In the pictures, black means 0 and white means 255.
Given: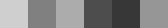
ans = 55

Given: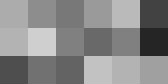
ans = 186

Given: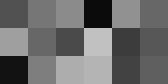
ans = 145

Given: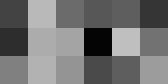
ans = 94

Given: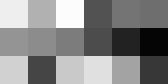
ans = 116

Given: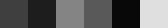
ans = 8

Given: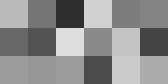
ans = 125
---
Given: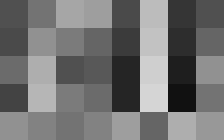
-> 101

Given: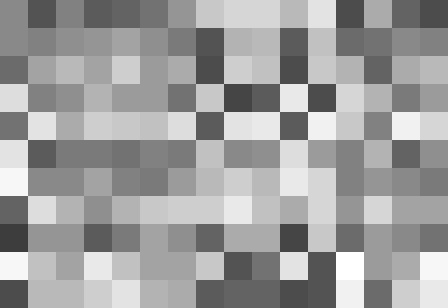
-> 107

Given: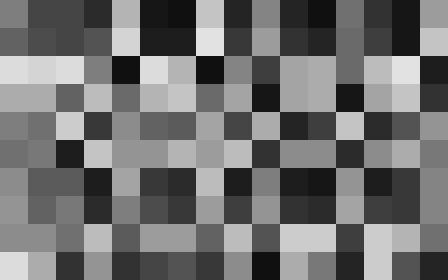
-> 204

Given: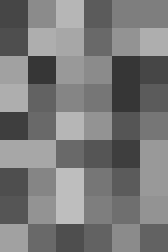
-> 98

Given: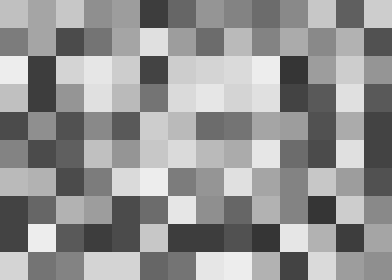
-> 218

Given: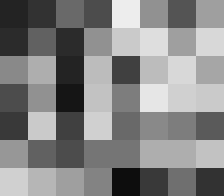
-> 57

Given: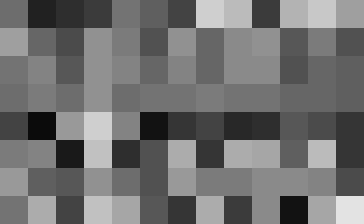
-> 18

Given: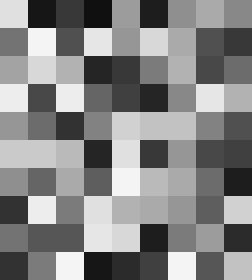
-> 244

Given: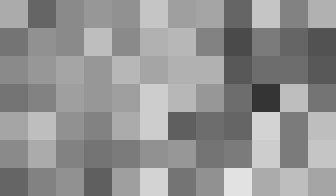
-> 171
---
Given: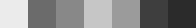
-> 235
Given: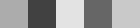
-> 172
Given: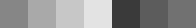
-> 134
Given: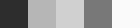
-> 45
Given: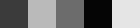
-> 59
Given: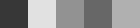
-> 55
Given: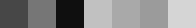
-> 71
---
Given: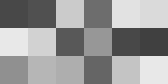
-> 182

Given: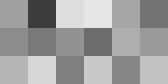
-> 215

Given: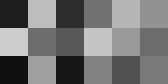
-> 160

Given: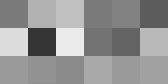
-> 146

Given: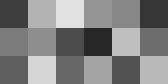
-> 213

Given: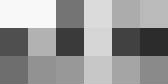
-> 146

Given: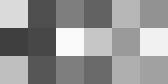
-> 86
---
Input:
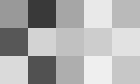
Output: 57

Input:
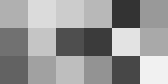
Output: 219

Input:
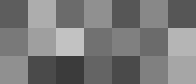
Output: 173

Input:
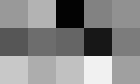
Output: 179

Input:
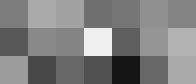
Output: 170

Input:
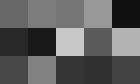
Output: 124

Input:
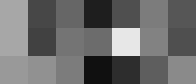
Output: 71

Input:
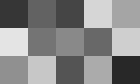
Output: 98

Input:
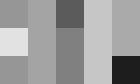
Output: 164
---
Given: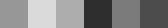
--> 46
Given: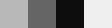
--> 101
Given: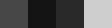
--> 20
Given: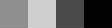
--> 207
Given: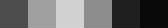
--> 141
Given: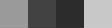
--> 66
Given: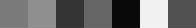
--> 9
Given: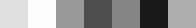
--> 133
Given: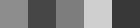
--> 125
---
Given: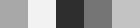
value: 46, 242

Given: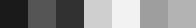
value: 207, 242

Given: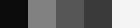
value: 86, 244

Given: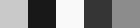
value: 249, 249

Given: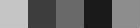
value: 105, 197

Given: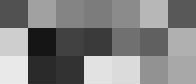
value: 58, 233

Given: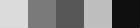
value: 87, 219
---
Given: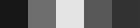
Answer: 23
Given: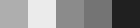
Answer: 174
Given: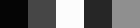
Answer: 5
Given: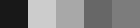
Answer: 24
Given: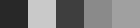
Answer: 40
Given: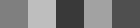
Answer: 127
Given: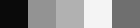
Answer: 10
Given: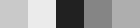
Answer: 201
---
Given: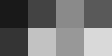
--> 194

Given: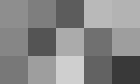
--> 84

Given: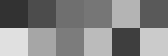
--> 166

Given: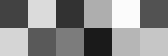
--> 89

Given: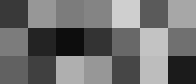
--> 35

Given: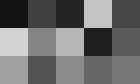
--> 131

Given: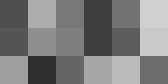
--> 142

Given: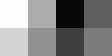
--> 144

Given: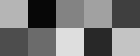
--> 107
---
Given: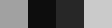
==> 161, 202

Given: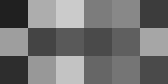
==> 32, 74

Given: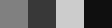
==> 128, 15

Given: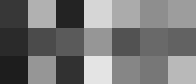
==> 55, 185

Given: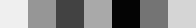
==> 239, 213

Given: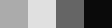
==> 171, 10

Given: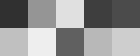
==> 48, 206

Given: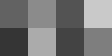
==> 98, 126
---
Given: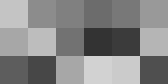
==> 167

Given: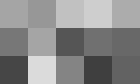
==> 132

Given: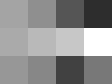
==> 65

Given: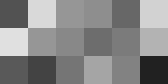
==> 117

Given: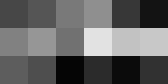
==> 5

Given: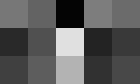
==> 179

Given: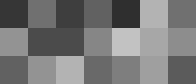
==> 179

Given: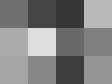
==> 61

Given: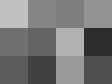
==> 155

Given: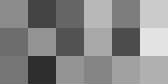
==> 147
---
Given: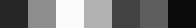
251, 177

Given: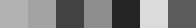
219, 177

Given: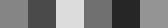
219, 148

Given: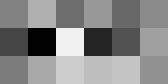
241, 204

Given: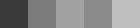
191, 161

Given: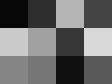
216, 202

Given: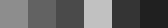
193, 141
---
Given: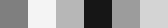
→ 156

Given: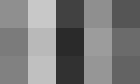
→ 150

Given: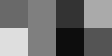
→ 13

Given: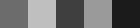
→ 154

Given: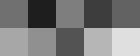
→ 182

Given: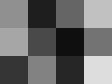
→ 38

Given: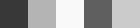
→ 95

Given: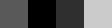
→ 47

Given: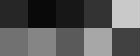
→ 167
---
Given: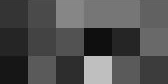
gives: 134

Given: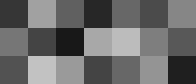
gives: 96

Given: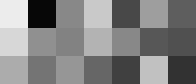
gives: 136

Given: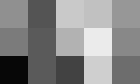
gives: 201

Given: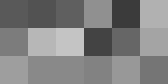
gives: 95

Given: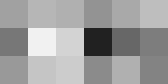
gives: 176

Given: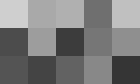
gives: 176

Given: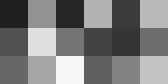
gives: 38
